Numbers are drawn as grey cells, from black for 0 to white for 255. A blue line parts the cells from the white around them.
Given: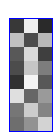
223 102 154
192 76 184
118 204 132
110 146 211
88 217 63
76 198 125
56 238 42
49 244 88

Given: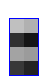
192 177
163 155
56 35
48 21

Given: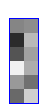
241 173
153 112
133 141
105 207
84 161
43 185

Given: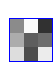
221 76 236
172 94 109
139 250 49

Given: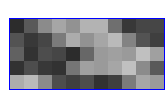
172 186 139 77 63 77 50 63 123 166 154
97 50 77 70 44 103 154 160 154 192 160
83 56 70 123 172 146 166 186 131 83 63
50 77 56 50 117 160 154 166 192 139 89
44 89 139 166 146 179 179 111 56 70 70

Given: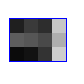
93 86 73 174
31 58 45 198
11 18 51 205
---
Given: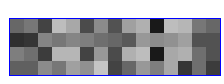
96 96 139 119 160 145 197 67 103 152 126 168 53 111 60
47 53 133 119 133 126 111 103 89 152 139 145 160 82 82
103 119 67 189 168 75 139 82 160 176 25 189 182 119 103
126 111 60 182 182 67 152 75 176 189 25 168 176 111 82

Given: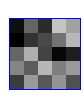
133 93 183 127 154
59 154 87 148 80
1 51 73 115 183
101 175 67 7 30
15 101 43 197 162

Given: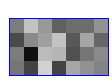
117 67 210 67 166 146 132
124 15 187 181 80 117 138
74 138 159 195 88 166 102
124 195 152 96 109 109 146

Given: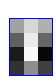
162 215 176
96 235 102
50 142 64
27 249 8

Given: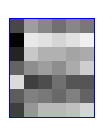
4 232 225 213 225 240
63 150 185 185 192 213
36 200 177 177 164 171
99 142 158 142 171 206
71 158 135 112 135 120
93 128 120 105 128 99
219 63 77 112 85 85

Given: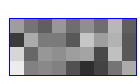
214 103 151 143 158 164 73 192 88
236 129 137 129 81 46 67 116 171
59 171 123 123 88 198 158 178 88
158 116 95 151 110 143 110 184 95

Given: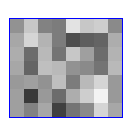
167 100 191 185 146 138 116 185
173 108 185 116 199 159 108 179
167 213 179 124 78 94 100 173
159 130 167 64 116 138 213 167
159 57 153 108 173 206 243 153
153 159 146 191 124 185 213 153
146 199 130 124 227 199 206 138

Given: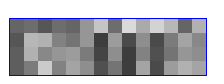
94 123 203 130 164 142 80 116 61 164 74 156 177 164
86 183 177 130 116 150 61 156 74 142 74 123 164 136
94 177 136 150 156 123 68 142 61 130 80 116 150 142
101 109 86 109 101 150 197 109 218 170 211 183 101 177

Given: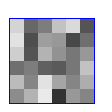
140 179 234 51 152 133
187 133 226 165 133 173
206 84 179 146 119 152
226 78 158 152 72 111
212 103 125 194 218 84
111 125 96 90 119 194
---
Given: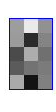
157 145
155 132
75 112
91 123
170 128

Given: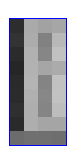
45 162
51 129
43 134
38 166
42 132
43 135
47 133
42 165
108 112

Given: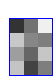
51 240
200 126
158 198
196 126

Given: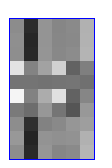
140 148 138
143 148 137
142 149 140
227 162 98
116 114 117
245 172 98
122 151 85
141 130 150
152 147 146
141 150 138

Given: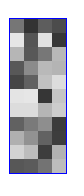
118 93
230 225
182 119
88 185
69 193
228 54
220 181
97 142
176 98
211 61
87 115

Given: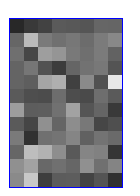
40 66 88 102
102 122 119 123
111 158 121 123
100 82 101 120
100 165 64 81
90 76 77 110
157 94 162 101
90 144 141 70
122 112 133 115
102 178 89 129
144 104 102 112
138 62 93 84

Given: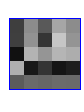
62 89 140
63 53 148
17 149 173
175 52 30
91 102 106
